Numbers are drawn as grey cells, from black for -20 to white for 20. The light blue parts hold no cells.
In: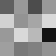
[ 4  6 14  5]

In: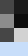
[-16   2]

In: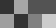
[-7  0]

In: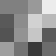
[17 13  3  5]

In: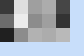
[-9  5  8]

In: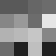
[-3 -3  9 -3]
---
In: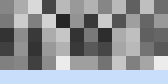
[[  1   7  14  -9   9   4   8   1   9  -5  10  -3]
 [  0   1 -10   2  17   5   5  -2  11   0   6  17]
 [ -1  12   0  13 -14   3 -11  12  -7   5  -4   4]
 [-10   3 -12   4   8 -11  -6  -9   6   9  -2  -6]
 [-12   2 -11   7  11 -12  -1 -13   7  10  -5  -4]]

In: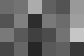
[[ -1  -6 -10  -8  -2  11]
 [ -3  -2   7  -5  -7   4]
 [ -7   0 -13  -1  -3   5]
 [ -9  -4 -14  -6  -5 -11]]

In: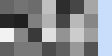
[[ 18   1 -11  15   3  12   5]
 [ -4  -2  -3  10 -13  -9   6]
 [ -5  -1  -1  -8  -5   4  -7]
 [-14 -15   0   8  -9   9   1]]

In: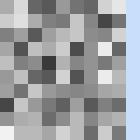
[[ 18   9   9   6  13   9  -3  12  -1]
 [ 12  15   7   0  -1  11   1  -9  -2]
 [ 10   0   2 -11   8   1   3  -1   5]
 [  7  14  -4  -6   4  -2  -4  13  16]
 [  6  -7  10   7  12  -8   3  17  -4]
 [  5  -2  11   4   2   1   2   6   7]
 [  4  10  -4  -6  13  -7   3  17   9]
 [  3   7   8  -3   2   9   1   6   8]
 [  0   5  -6   5   9  11   2   1  13]
 [ -9  11   4  -1  -5   5  -6   0  -3]]

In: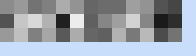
[[  4  10   0   6  -6   7  -4  -5   8  -1   9  -8  -2]
 [  2   4  -2   0   7   3  -4  -3  -3   5   3  -7  -9]
 [ -7  11  14   8 -15  17  -5   1   5  13   1 -16 -13]]

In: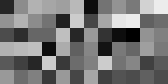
[[  8   9  10 -18   7  -5   1 -17  -1  -4   5  -1]
 [  4  -3   0 -11   4  -9   6 -10  -7  -8  -5  -8]
 [  3   8   2  -2 -15  12  -9   6  16  17  -5  -3]
 [ -6 -10 -14  12 -11  -3   0  12  -2   1 -10  -6]
 [ -8 -13  -4  -4  10 -14   4 -12 -18 -20   3   0]
 [-14   2   8   6   5   9 -18  -2   3  -1  13  17]]

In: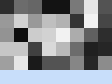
[[ 11  11 -10  14   9  -3 -15 -14]
 [  5  16 -16  -7  -7   1 -14   2]
 [  4  13   4  10   8 -12  18  -9]
 [  3 -18  12  13  18   7  -5 -13]
 [-13  -3  -4 -17 -17  -1  16  -7]]

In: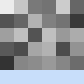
[[ 17  11  -1  -2  12  -4]
 [  5  10  -7  10   4   7]
 [ -6  -8   6   8  -8   3]
 [ -7  -4   8   0  -2 -11]
 [-12   1   2   4   1  -3]]
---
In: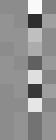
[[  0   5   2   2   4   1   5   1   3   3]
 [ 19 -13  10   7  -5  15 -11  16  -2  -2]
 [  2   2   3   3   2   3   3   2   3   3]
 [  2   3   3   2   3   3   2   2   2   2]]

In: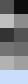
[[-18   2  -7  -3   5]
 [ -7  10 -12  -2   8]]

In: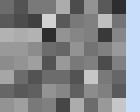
[[-13  -2   1   4   0  -4  -6  11]
 [ -6  10 -11   0  -8  -1   0   4]
 [  3   0   0  -2   0  11   2  -3]
 [ -8  -1   1   3  -1  -7  -5   7]
 [  7  -6   3  -4   4  -3   1  -9]
 [ -1  13 -13  -3  -7  -3   3   0]
 [ -1 -10   8   2   5  -7  -5  -1]
 [ -7  -8   7   4   3  -3  -6   5]
 [ -3  -6   8   4   2   6  -4   3]]

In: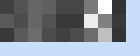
[[-12 -11 -12]
 [ 20   0  10]
 [ -1  17  -3]
 [ -9 -11  -8]
 [ -9 -11 -10]
 [ -5  -7  -8]
 [ -4  -4  -3]
 [ -7  -8  -6]
 [-10  -6 -11]]

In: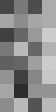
[[  7   7  12   8  12  11   3   9]
 [ -8   6   4  -4   5   1   3  -7]
 [ -1   2  -4   9  -4 -10 -13   9]
 [ -9   6 -10  -1  -5   3   6   2]]

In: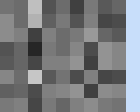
[[ -4  -8  -6   1   1  -8   1  -2]
 [ -6  -9  -4   3   3  -9   2  -1]
 [ -1   0   4  -8 -10   0 -10   2]
 [-10  -7  -1   1   3  -8   3   0]
 [ -3  -1  -3  -3   0  -2   1  -4]
 [ -7  -5   0  -1   0  -6   0  -1]
 [ 10   8 -10 -14  -9  11  -8  -9]
 [ -3  -3   0  -4  -4  -3  -4   0]
 [ -2   2   2  -7  -6   1  -5  -1]]

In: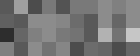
[[  2   2  11  -4]
 [  0  -4  -2  -8]
 [  2   2   8  -4]
 [ -1  -6  -6  -3]
 [ -1  -3  -2  -8]
 [ -7   1  -1   1]
 [ -1   2   2  -2]
 [ -8   2   0   2]
 [  5  -6  -4  -6]
 [ -6  -5 -13   0]]

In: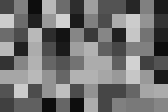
[[-16 -12 -15 -18  -7 -16   7   1]
 [  0   3  -2   0 -10   4   6  -1]
 [-14  12  11   0  13  11  -4  -1]
 [ -7   7 -15  -9  -5   4  -9   0]
 [ -7  -8   1  -5   7   6  -9  -9]
 [  5   0 -11   8   7   8   3   7]
 [-13 -16   1   5  -2   8  -8 -18]
 [ -3  13 -17 -16  -7  -4  10  -4]
 [  9   4 -13  -8  -4   3   3 -18]
 [-18 -15   9   7   8   9  -8  -5]
 [  0  -3  -8 -15   1   6  12  -5]
 [ -9  12  -3   9 -12   6  -7 -10]]
